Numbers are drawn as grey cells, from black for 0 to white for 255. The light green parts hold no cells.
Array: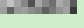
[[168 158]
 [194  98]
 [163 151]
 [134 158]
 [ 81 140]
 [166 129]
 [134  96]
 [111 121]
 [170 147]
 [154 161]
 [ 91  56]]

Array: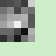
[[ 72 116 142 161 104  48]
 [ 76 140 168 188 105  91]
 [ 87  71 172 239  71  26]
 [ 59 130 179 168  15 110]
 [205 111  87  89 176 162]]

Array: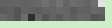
[[ 98  91 103]
 [100  96  95]
 [101  85  85]
 [ 98  98 109]
 [101  97  47]
 [104  93 103]
 [113  99  84]
 [104  99  98]
 [115 103  90]
 [100 101 102]
 [109  89  95]
 [105  97 102]
 [100  97 100]
 [110 104  85]
 [227 100  91]]

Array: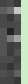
[[ 68  93  72  74  86  84  82  84  75  68  79  68]
 [ 74 110  57  72  35 122  61  60  74  53  72  68]
 [ 59 198  82  74  76 163  68  80  64  72  97  56]]

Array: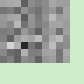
[[165 117 152 150 124 129 154 137 115]
 [168 125 163 136 130  97 211 108 127]
 [173 103 168 183 104 156 176  99  96]
 [ 95 146  94 115 152 173  38 177 139]
 [140 127 149 146 129 164 118 127 131]
 [130 114 121 126  97 187  92 127  98]
 [139 138 146 137 145 136 150 161 149]
 [167 152 185 164 155 172 188 165 158]
 [158 119 157 165 113 186 135 117 120]
 [157 164 162 156 159 145 141 170 162]]

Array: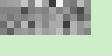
[[154 132 140 111 129]
 [159 130 121 168  96]
 [162 134 135 113 150]
 [195  79 127 182 155]
 [133 127 145  83 142]
 [222 137 156 165 180]
 [161 129 139 136 158]
 [ 60 162 151 170 166]
 [246 130 172 169 189]
 [132 151 114  61 123]
 [120 105 145 178 180]
 [186  74  94 149 147]
 [144 139 122 169 132]]
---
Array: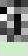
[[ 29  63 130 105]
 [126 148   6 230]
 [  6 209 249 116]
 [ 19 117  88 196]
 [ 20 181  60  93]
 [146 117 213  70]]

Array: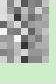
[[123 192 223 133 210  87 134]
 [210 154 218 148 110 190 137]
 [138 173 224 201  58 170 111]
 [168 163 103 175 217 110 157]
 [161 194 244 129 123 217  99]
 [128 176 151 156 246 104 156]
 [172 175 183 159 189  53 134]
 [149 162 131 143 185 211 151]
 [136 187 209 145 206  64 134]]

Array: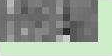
[[122 105 117 182 121 102 122 126 109 113 142 102 124 120]
 [112 108 112 166 120  85 111 100 132 113 151  87 118 115]
 [112 118 108 115 106 109 103 105 105 116 118  70 116 112]
 [109 114 110 138 110 120 114  95 127 113 143 105  84  93]
 [118 108 112 140 113 162 118 135 132 113 107  44  86 101]
 [106 109 116 155 115 124 115 134 104 111 171 202  88  99]]

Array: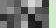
[[183  49 125 113  86 157 214]
 [ 84  75 126 148 108  50 157]
 [107  99  45  69  93 127  27]
 [ 28  94 130  63  99 174  37]]

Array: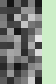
[[130  24 106  19 104  46]
 [149  48  67  63  62 151]
 [200 159 119  43 184  96]
 [118 104 129  68  73 196]
 [ 91 156  55 156  23  62]
 [131 230 127 136 170  62]
 [174  58  62  59 149  58]
 [107 219 130 166 159  43]
 [ 70 106  63 158 111 132]
 [133 151  40 103  21  58]
 [164  77  71 151  57 105]
 [207  34  92  46 100 125]]

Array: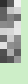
[[ 92 241  47]
 [196 212  96]
 [128 108  98]
 [135 227 139]
 [214 230 210]
 [203 140 108]
 [143 135 224]
 [172  93  79]
 [ 87 150  73]]

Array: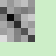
[[192 151 178 152 177]
 [123 141  74 159 136]
 [183 203 135   8 109]
 [172 155 169 135  44]
 [ 83 180 159 173 130]
 [166  65 220 174 132]]
